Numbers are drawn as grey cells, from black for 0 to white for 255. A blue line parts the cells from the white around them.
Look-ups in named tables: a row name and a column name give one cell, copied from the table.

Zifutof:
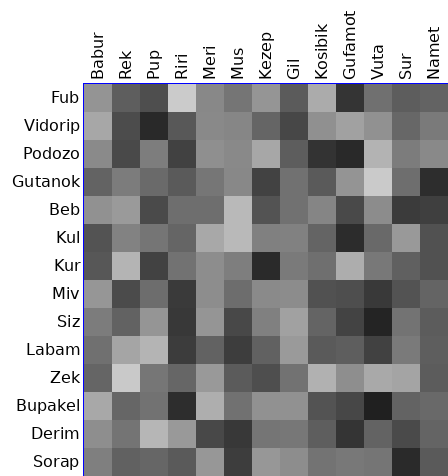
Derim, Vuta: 99
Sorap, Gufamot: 120
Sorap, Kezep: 151
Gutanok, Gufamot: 148
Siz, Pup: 149
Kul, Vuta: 105
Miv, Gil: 140
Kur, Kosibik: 111
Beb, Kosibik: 133
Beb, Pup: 74
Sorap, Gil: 141
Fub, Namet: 99
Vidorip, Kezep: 101
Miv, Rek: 75
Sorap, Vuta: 117
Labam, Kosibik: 90
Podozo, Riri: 65

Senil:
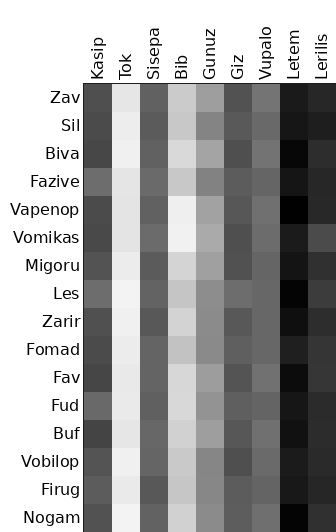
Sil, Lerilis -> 30
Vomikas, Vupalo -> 108
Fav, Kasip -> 70
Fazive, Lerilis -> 39
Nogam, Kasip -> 82
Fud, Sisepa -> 96
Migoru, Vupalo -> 101
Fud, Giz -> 95
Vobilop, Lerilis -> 42
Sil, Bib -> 200
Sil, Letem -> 22
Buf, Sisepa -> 103
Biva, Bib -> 217
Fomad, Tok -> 236
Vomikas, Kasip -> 73
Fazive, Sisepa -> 106

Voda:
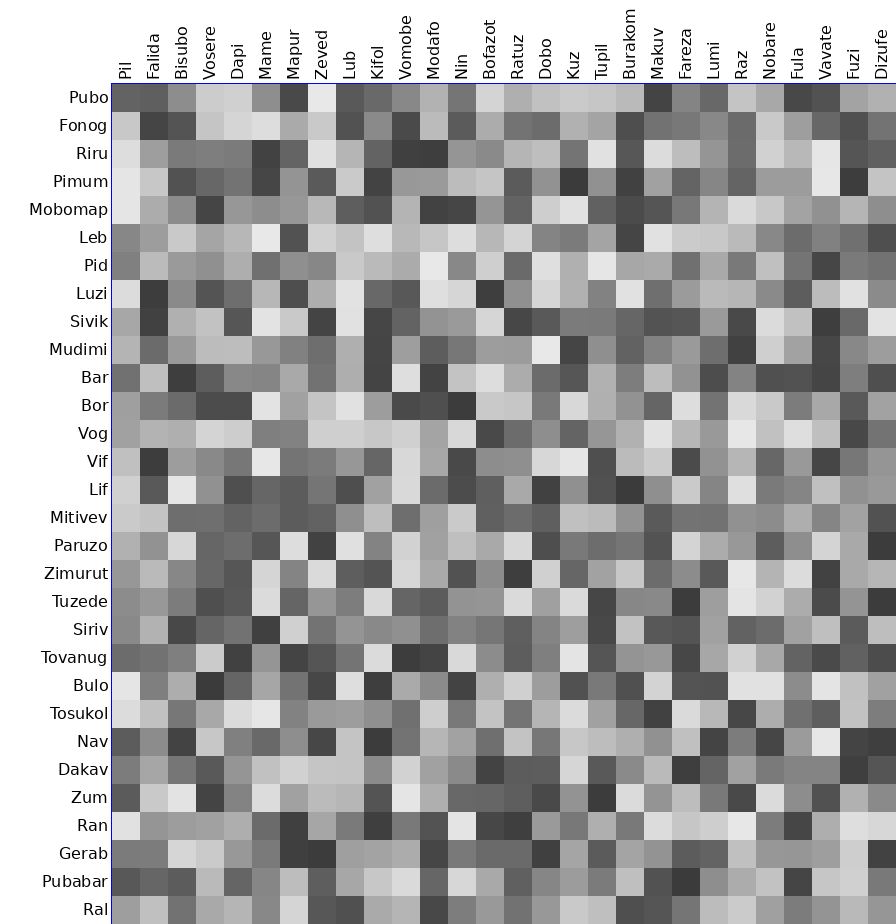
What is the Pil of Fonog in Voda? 200
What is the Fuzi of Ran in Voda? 222
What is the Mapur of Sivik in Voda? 201
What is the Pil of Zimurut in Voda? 151
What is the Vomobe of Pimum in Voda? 152
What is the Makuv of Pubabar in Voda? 82
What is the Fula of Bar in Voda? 82
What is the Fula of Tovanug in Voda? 99
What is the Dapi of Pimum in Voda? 115
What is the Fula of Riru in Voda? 184
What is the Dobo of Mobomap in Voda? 206
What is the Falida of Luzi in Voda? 61
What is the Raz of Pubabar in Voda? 172
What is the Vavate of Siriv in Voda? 191
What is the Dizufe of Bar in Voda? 79
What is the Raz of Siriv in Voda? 98
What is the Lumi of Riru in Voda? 149
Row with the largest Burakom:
Luzi

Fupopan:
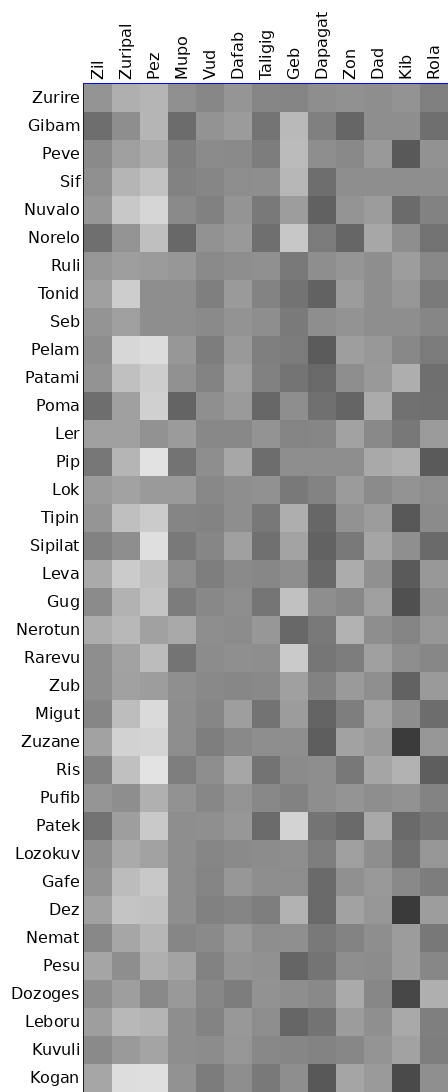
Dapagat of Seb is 142
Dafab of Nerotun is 140
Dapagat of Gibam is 128
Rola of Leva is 152
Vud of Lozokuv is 134
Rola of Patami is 111
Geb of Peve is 187
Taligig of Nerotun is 151

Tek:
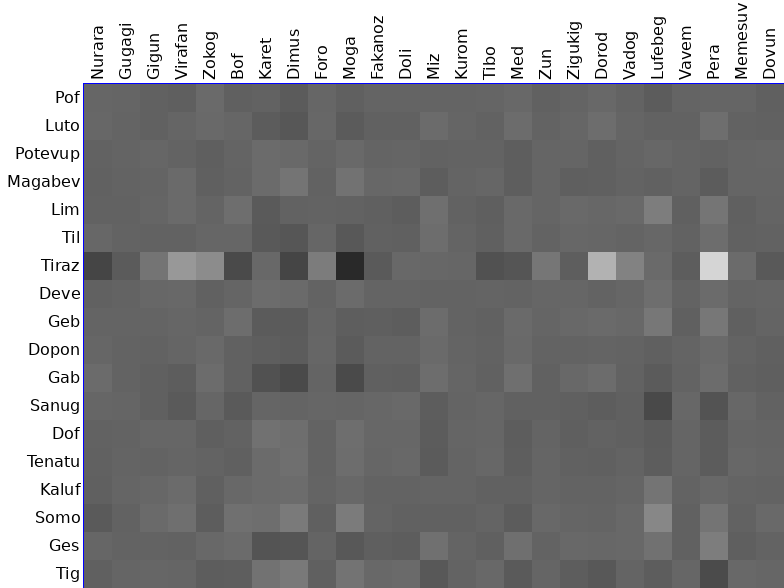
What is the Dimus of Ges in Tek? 85
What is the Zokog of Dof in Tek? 95
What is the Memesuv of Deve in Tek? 100
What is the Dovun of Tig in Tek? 102
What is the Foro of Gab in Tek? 100
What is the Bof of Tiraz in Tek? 74
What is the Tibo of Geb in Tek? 97
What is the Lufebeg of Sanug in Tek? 73
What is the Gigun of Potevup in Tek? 102
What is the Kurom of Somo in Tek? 97
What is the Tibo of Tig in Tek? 104
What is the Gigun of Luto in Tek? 97
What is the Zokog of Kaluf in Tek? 96
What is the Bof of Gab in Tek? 97
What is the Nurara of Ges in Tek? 102
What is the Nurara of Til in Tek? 103
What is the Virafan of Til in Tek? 98
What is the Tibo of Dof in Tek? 102
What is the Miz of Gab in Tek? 109

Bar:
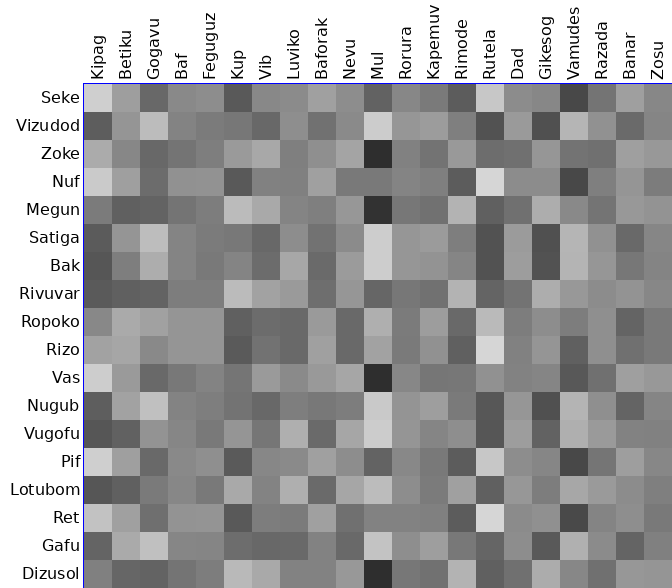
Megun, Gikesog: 173
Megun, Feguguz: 125
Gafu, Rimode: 120
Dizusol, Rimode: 179
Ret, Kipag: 194
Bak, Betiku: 126
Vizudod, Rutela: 82
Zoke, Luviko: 127
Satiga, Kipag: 91
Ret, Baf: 147
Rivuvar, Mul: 102
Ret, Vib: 125
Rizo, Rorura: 122
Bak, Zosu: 132
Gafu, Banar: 100
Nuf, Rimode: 92
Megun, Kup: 187
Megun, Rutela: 96
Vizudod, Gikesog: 80
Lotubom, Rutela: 96

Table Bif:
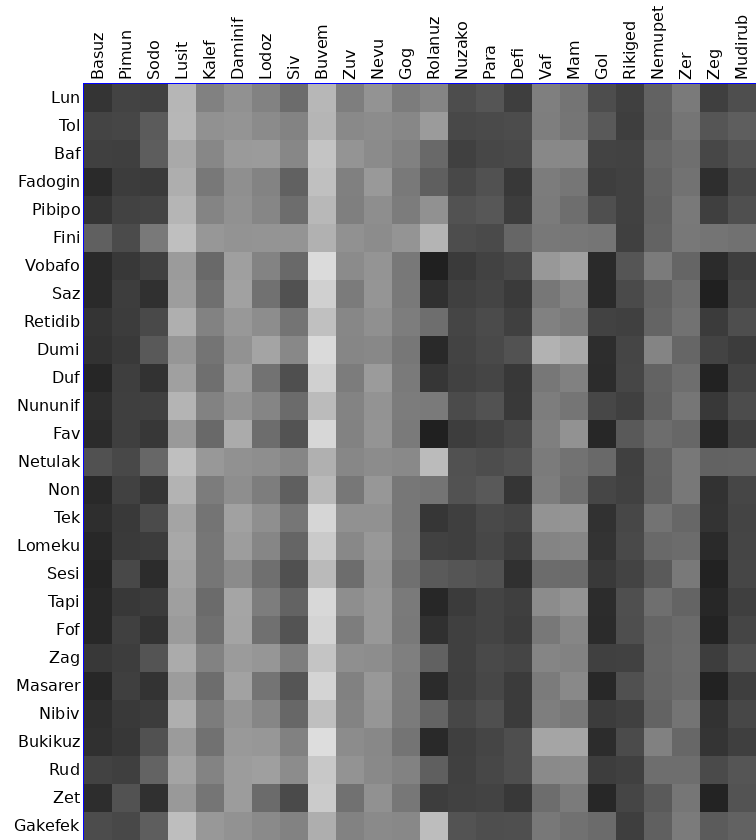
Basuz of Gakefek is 76
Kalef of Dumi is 116
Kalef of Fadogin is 120
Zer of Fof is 107
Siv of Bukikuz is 129
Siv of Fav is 83
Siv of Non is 95
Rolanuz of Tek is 54
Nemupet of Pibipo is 97
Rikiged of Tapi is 79
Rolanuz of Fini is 180
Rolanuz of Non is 116
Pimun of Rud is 63
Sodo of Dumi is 89
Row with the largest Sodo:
Fini

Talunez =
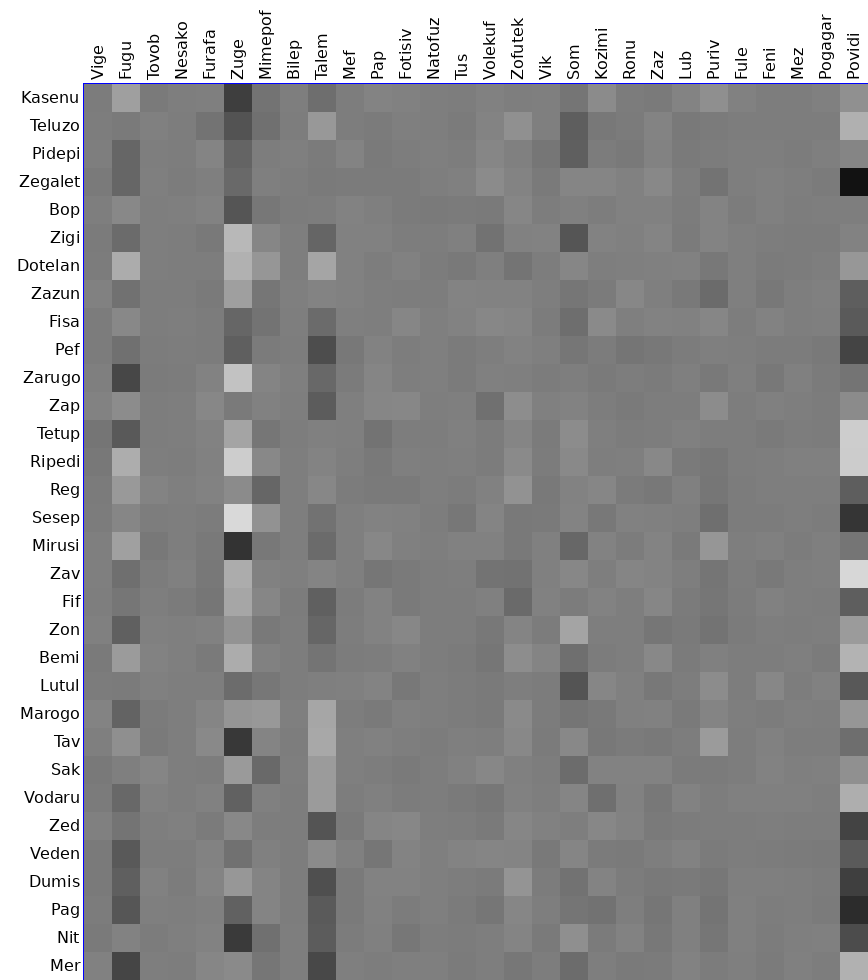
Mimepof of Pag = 132
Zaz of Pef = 120
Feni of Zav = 121
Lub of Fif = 123
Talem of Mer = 72
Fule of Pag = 128
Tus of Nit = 124
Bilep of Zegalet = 125
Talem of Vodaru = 155

